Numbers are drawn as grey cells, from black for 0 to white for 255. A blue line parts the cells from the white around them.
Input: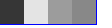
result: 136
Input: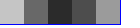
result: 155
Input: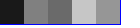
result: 150
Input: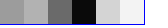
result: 243
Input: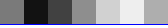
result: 174
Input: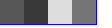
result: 117
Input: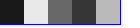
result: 186
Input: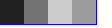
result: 156
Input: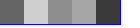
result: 58
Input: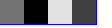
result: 64
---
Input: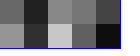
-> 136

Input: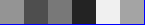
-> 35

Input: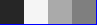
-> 245

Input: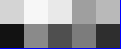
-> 233

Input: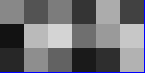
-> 52

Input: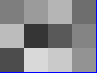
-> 155

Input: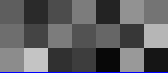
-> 35

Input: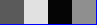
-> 225
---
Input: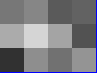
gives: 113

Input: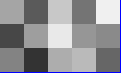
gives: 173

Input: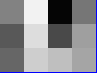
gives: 191

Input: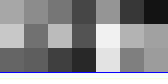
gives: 63

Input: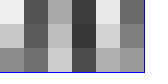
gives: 204

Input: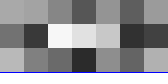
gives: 106

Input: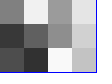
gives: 249

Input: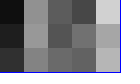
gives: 106

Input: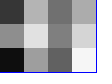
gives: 97
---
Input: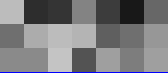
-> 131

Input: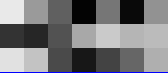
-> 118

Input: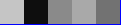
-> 138

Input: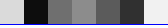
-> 111

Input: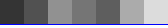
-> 117

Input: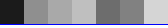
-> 143

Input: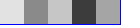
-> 165

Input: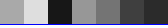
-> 116

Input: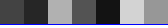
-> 83

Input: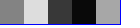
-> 131
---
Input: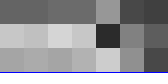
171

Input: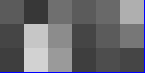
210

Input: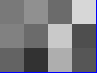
50

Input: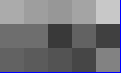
91

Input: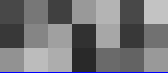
188

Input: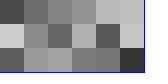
155

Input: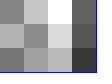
162

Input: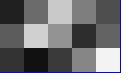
17
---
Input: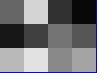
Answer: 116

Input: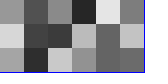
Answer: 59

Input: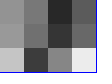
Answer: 53

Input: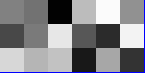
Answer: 231

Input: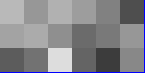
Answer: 143

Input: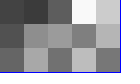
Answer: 155

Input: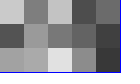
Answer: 120

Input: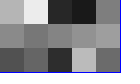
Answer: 132
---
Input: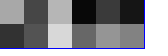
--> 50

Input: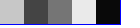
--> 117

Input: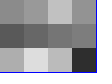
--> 103

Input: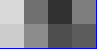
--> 92

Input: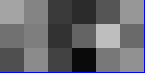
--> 50

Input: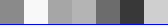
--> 138
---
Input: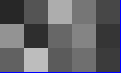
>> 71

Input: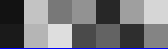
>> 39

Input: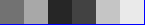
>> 197

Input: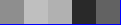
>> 98

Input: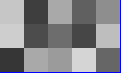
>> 142

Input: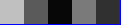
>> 48

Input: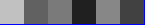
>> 135

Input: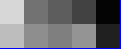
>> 4

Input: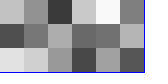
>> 249

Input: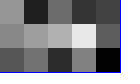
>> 66
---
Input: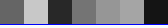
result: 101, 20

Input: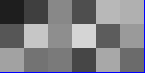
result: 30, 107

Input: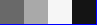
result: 105, 20

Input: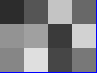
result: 44, 120

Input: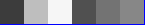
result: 60, 135

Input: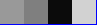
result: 153, 210
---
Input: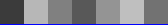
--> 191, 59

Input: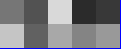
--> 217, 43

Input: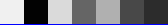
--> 240, 2

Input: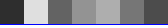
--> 223, 46

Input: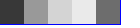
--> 234, 56

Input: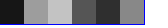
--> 195, 22

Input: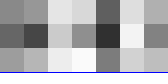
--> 250, 48

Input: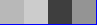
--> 204, 62
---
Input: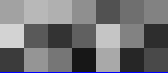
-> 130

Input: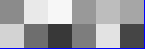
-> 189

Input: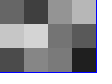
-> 116

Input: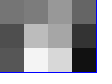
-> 166

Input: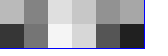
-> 146

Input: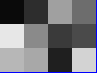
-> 58

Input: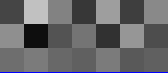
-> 150
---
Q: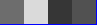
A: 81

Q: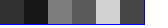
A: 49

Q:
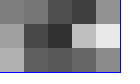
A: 64

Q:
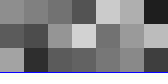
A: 45

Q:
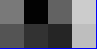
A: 37

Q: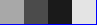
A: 75
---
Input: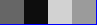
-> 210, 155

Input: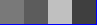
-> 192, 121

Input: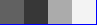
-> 243, 171

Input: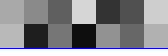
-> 214, 206

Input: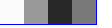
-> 251, 153

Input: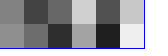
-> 239, 208

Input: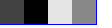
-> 229, 136

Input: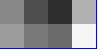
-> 245, 177

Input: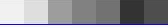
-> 240, 222

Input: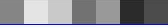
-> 228, 200
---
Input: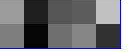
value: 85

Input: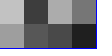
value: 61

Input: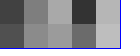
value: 169

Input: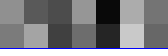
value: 9

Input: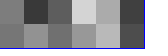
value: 212

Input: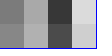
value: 169

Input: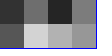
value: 110

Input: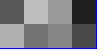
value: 190
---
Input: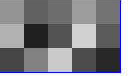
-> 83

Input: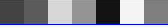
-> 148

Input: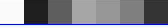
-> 166

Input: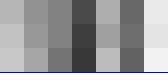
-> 63

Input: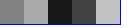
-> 24

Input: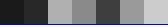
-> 137

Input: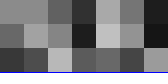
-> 29

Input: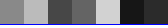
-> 100

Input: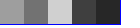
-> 208

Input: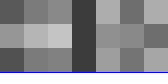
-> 60
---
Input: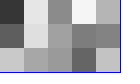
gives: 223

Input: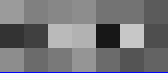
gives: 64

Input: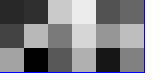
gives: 184

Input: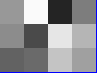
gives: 74

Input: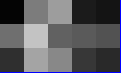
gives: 195

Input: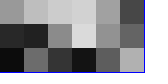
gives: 33

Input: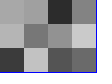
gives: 119

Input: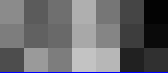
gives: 97
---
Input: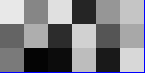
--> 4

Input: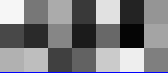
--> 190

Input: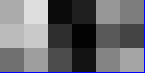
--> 158

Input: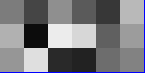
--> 223

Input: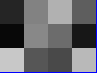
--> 86

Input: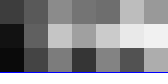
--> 68

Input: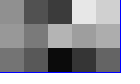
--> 88
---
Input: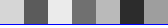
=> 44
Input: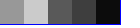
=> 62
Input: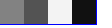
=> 243
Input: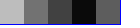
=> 10
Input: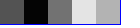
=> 228
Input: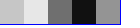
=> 17
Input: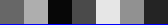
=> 145
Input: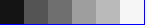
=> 186
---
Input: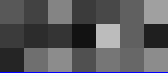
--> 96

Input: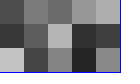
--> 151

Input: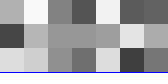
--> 91

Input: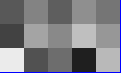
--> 143

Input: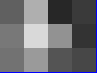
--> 39

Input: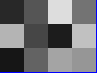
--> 221
